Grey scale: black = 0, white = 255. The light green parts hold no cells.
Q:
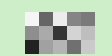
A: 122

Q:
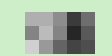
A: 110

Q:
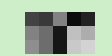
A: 34

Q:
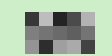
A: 179

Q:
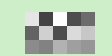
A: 108

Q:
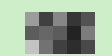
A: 82

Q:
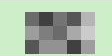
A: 181

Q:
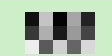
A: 35

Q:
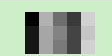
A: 209
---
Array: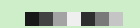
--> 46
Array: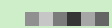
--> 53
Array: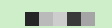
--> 205
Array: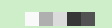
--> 219
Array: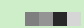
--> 148
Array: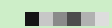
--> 76
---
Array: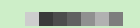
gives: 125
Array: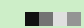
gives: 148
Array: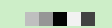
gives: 66
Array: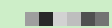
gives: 115
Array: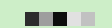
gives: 193
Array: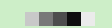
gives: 235
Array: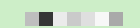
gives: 169
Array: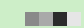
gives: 230
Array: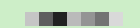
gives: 217
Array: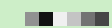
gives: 70
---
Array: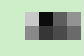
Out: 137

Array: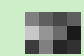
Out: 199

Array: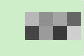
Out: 69

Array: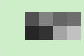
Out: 38

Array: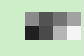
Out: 32

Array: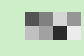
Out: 192

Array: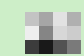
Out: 238

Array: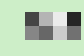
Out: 134

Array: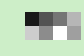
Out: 205

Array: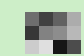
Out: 55
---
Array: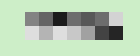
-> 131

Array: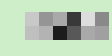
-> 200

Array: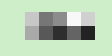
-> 199

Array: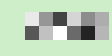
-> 233

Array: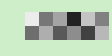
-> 236

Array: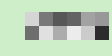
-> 213

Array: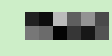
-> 33

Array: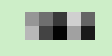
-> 150

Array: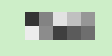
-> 52
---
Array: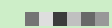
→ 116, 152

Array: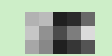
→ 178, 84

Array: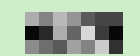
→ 173, 49

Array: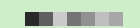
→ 41, 167

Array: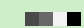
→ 73, 0

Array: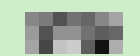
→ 135, 173

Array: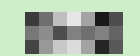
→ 59, 88
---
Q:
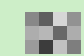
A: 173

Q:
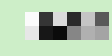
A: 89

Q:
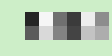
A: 141

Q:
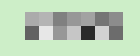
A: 140

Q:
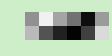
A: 155

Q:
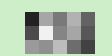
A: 87

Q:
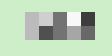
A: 61

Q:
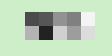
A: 244

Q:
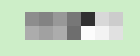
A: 204

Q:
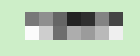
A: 68
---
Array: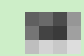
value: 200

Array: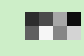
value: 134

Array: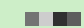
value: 48

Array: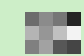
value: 87

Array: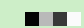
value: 56

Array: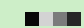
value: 123
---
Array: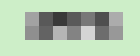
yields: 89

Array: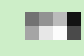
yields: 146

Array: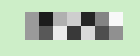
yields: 28

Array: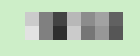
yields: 128

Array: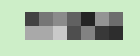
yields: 118

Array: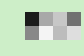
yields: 168

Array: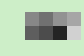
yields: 113

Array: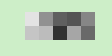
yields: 145
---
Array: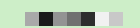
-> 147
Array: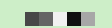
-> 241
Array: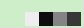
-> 132
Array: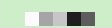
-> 198
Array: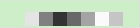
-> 51
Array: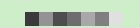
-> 77
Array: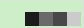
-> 72
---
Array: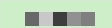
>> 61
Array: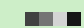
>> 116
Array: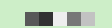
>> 238
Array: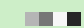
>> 118
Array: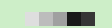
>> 160
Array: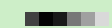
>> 119
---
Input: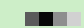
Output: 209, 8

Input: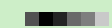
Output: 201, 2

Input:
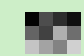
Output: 208, 3

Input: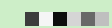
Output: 245, 13

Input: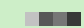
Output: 194, 56

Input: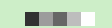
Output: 254, 49

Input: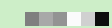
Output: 251, 13
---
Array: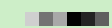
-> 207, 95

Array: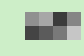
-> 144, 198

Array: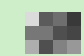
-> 219, 152

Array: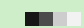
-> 22, 242

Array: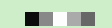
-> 11, 103

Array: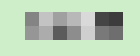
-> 132, 110
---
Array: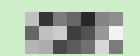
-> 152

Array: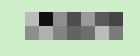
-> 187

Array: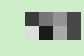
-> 169

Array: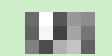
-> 164

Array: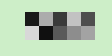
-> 141

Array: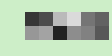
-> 129
